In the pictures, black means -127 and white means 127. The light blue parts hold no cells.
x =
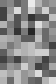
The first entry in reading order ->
-5
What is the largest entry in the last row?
91
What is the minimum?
-89
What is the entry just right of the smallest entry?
38
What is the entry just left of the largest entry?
-5
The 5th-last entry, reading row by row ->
22
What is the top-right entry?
22
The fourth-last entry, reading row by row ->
-21
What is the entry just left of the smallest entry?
-5
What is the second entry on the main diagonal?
22
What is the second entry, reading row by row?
7
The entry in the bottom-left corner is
50
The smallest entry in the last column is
-61
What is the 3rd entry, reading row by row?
-33
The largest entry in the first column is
63
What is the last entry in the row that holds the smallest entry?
22
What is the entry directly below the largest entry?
78
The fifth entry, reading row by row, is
107
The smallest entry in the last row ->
-33
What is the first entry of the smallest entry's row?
-45
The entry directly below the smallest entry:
-33
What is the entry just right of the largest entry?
50
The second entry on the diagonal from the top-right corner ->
78

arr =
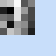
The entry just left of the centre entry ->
-26
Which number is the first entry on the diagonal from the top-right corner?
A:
0
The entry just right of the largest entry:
-41
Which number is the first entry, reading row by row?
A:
57
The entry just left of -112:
42
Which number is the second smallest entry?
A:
-112
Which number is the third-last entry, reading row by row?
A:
42

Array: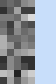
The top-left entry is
-36
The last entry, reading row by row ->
48
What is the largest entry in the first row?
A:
22
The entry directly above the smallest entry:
-20
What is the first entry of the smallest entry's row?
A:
62
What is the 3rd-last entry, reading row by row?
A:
-36
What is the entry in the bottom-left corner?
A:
-66
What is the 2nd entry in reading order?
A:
-20
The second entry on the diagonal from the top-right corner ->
-66
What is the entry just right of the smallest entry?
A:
48
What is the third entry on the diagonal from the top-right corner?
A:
-20
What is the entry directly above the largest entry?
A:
-66
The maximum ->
90
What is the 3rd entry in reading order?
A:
-36
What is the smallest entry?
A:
-93
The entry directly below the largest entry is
-51

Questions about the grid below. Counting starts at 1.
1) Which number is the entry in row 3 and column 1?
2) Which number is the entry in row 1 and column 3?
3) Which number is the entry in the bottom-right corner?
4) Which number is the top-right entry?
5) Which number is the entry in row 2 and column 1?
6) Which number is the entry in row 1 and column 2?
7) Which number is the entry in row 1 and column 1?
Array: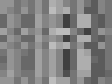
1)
-23
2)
-10
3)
-10
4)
-10
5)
20
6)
20
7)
20

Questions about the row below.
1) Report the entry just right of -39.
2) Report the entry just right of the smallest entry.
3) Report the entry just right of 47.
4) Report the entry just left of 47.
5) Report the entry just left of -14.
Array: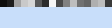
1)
-84
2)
-97
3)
61
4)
-26
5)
61

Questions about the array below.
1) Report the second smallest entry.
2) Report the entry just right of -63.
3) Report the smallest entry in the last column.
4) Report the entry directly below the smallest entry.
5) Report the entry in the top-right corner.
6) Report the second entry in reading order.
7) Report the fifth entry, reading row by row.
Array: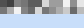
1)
-47
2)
3
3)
59
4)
44
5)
102
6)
-63
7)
-34

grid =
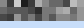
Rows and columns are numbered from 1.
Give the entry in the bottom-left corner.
-55
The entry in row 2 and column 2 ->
-39
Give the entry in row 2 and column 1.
-23
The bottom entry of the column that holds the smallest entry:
-39
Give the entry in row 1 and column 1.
7
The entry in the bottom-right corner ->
21
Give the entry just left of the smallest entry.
76
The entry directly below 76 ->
-39
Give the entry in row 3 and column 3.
21
